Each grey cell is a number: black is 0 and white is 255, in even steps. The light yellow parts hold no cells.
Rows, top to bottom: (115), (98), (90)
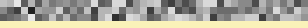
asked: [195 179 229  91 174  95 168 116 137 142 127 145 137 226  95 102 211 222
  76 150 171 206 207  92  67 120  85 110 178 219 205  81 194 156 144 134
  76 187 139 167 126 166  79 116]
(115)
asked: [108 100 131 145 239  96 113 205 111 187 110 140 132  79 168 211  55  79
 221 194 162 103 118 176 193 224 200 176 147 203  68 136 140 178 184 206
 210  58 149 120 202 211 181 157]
(90)
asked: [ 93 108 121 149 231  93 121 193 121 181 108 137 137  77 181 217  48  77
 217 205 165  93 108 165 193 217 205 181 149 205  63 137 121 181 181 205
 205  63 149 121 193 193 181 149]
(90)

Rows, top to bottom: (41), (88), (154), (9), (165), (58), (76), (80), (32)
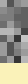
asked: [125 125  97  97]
(154)
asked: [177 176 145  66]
(165)
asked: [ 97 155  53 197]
(58)
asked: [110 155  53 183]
(32)
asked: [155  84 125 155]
(80)

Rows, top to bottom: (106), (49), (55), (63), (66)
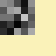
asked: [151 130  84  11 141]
(106)
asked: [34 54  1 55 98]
(63)
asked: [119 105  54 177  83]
(55)
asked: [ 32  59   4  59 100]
(63)
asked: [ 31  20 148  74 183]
(66)

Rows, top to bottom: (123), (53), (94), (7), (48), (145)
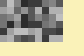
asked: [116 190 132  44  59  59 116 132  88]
(123)
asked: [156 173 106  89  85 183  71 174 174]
(145)
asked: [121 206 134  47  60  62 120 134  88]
(123)
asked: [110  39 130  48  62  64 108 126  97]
(7)

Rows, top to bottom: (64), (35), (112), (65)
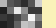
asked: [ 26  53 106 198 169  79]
(65)
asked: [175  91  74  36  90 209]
(64)
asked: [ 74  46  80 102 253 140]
(112)
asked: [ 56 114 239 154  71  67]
(35)

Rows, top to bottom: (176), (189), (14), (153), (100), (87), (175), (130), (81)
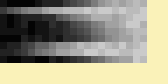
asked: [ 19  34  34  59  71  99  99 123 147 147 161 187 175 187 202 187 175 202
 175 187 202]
(175)
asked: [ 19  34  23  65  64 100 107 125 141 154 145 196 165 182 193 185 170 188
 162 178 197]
(175)
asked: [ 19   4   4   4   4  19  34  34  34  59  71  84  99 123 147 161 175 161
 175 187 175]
(176)
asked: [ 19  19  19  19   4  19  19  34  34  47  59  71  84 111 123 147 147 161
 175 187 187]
(100)

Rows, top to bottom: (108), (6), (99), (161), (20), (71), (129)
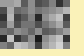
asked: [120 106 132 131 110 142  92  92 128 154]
(20)
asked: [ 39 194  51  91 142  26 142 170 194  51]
(71)
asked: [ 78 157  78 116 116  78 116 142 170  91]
(161)

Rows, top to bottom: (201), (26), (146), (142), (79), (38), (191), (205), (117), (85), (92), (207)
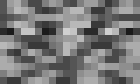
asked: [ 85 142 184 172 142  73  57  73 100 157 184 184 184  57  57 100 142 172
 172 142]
(142)
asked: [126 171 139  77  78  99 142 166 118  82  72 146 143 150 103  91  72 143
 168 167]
(92)
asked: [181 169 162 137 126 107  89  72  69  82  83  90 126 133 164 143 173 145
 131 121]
(85)
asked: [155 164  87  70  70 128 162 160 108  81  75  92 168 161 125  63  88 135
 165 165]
(117)
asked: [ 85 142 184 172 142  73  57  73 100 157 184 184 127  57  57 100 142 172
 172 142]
(26)

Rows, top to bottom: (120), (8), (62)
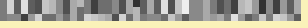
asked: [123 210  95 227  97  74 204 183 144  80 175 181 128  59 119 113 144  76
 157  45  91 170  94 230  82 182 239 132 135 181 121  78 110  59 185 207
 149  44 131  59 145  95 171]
(120)
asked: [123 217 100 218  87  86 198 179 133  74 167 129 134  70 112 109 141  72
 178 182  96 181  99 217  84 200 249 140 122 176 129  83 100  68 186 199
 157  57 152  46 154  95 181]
(8)
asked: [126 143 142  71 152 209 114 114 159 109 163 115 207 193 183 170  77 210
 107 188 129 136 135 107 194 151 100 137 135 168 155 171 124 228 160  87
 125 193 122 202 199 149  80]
(62)

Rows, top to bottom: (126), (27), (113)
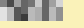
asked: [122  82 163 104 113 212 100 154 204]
(126)
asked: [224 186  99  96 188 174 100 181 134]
(27)
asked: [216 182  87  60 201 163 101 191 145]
(113)
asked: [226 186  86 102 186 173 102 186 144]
(27)

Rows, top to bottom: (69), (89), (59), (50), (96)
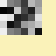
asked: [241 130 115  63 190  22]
(96)
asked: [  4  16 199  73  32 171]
(89)
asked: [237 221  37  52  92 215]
(59)
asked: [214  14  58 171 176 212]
(50)

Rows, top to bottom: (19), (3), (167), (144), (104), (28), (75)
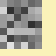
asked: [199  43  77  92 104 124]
(28)
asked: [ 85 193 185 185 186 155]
(104)
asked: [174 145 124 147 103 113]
(19)

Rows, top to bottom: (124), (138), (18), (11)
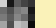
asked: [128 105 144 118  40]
(18)
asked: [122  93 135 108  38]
(18)
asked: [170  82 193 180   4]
(11)

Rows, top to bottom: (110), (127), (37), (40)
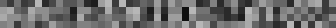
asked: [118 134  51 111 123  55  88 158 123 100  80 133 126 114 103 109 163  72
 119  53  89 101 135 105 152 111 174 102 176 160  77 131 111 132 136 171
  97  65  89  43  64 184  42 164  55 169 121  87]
(40)
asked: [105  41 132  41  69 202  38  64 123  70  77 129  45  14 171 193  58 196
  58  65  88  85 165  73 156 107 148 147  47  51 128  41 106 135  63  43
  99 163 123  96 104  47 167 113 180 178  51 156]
(110)
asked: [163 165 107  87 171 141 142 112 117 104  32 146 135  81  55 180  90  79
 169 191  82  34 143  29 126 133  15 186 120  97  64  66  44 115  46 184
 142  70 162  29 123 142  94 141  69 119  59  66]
(127)
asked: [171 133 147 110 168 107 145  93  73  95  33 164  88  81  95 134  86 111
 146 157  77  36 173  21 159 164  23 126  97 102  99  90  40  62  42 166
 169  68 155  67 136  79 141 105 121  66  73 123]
(37)

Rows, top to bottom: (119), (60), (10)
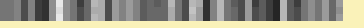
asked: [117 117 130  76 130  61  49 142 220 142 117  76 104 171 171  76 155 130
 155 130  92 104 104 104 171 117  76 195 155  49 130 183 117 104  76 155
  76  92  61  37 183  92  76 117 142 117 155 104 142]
(60)
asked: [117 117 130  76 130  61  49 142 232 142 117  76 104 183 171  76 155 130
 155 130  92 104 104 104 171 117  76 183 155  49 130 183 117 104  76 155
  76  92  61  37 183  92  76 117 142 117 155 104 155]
(10)
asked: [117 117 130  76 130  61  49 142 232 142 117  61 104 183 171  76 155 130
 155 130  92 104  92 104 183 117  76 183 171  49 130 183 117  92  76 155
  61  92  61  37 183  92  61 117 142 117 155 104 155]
(119)

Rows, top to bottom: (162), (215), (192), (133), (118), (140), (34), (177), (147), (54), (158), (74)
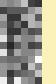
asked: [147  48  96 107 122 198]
(158)
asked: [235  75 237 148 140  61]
(74)
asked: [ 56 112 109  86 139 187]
(215)

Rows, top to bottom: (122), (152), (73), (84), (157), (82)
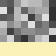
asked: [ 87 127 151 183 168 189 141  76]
(122)
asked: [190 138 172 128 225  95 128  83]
(84)

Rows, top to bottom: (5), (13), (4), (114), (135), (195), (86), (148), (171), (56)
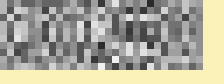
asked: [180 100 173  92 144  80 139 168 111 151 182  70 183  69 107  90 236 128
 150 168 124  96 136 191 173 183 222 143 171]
(171)
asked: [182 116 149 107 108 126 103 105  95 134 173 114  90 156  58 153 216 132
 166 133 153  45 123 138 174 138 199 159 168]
(5)
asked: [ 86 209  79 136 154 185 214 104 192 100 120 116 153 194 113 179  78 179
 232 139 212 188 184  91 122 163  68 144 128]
(4)
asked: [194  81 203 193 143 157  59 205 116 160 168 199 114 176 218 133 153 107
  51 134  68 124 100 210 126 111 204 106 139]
(13)

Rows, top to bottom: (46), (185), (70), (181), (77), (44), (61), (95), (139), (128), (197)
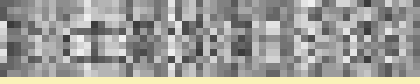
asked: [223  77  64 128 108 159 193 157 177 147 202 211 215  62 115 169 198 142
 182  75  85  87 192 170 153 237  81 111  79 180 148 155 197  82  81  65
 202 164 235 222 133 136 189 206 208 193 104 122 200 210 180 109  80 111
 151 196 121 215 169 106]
(181)
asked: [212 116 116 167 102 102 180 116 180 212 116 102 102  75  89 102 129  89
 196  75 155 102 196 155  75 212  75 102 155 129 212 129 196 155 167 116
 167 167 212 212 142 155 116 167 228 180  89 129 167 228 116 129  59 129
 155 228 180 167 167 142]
(77)
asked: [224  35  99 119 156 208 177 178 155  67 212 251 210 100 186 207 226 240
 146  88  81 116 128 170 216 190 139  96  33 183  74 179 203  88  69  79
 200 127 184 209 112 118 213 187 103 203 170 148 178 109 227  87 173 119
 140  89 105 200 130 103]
(95)

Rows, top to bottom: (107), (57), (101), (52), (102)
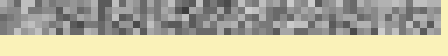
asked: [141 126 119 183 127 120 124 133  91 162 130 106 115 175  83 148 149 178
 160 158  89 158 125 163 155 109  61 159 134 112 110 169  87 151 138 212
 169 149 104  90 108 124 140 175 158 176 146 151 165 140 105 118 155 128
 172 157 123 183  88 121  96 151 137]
(57)
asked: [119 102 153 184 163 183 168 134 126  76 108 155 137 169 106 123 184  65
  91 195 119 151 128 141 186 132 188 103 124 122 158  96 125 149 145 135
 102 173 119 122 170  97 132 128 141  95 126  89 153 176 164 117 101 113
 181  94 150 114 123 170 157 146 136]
(101)
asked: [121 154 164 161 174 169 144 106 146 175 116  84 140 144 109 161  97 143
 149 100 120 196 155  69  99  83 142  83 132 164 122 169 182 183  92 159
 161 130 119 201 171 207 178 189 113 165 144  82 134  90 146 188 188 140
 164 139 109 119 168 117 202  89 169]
(52)

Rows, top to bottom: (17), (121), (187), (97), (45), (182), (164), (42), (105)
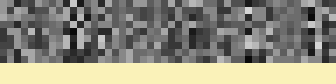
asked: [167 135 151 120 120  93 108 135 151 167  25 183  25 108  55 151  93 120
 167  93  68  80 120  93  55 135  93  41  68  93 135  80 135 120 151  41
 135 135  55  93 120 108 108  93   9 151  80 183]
(187)
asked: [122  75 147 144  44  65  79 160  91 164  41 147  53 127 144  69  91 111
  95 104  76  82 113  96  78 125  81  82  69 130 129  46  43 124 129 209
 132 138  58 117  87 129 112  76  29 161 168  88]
(121)
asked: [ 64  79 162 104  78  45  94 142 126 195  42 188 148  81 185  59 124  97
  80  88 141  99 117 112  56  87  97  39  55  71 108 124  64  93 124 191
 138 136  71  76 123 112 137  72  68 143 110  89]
(182)

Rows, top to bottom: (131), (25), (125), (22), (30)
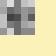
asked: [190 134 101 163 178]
(22)
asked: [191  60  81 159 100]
(125)
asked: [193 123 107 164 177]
(22)
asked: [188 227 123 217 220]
(131)

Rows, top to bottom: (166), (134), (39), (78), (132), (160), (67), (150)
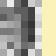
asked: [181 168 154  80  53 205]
(78)
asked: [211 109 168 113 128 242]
(67)
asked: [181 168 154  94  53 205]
(160)
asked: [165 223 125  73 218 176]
(150)

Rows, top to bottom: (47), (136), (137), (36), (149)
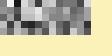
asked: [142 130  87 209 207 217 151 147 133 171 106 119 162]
(136)
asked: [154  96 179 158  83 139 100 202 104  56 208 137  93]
(149)
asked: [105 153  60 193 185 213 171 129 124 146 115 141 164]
(137)

